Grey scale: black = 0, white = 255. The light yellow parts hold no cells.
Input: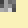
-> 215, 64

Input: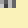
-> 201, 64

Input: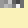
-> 241, 69

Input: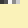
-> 245, 55

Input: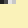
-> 228, 31

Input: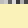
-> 218, 57

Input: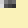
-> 222, 48
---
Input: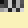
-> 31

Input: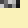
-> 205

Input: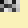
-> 202

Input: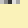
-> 51

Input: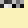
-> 192

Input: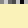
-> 194

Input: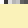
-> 195

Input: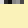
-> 132

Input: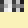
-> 63
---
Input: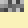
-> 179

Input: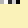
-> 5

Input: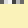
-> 106

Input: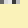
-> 188

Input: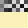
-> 76

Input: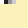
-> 206

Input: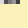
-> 62

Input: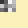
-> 191

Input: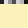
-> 21

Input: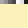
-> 28
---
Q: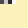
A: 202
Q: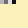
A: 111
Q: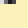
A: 111
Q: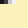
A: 67
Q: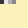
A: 229
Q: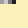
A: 204
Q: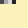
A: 170
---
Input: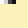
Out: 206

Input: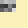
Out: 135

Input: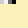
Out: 244

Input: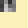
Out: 200

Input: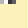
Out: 254

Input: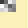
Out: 224

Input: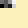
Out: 86

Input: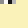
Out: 252

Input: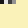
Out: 229

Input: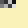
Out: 183
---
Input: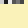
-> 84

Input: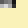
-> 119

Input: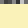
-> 52

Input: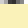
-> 106

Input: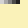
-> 128

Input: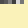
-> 62
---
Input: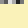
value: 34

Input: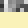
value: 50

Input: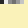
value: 39

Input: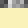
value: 65

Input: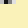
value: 21

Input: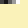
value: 23

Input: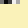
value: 9
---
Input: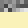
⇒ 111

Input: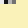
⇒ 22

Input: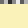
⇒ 234

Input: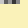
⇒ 150

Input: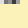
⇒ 144

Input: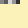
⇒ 217

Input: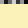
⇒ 54

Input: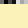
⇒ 222
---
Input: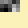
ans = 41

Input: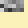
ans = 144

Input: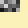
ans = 167

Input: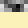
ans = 148

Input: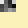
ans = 39

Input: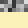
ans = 120

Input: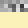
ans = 190

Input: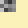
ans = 53

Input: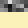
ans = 92
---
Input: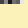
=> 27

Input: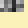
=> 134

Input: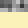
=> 112

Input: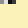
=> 16

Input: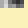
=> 117

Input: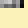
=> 202

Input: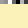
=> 253

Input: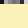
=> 138
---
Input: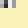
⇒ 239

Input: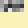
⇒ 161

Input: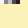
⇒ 74

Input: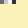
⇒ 242

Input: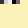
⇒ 6

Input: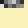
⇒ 105
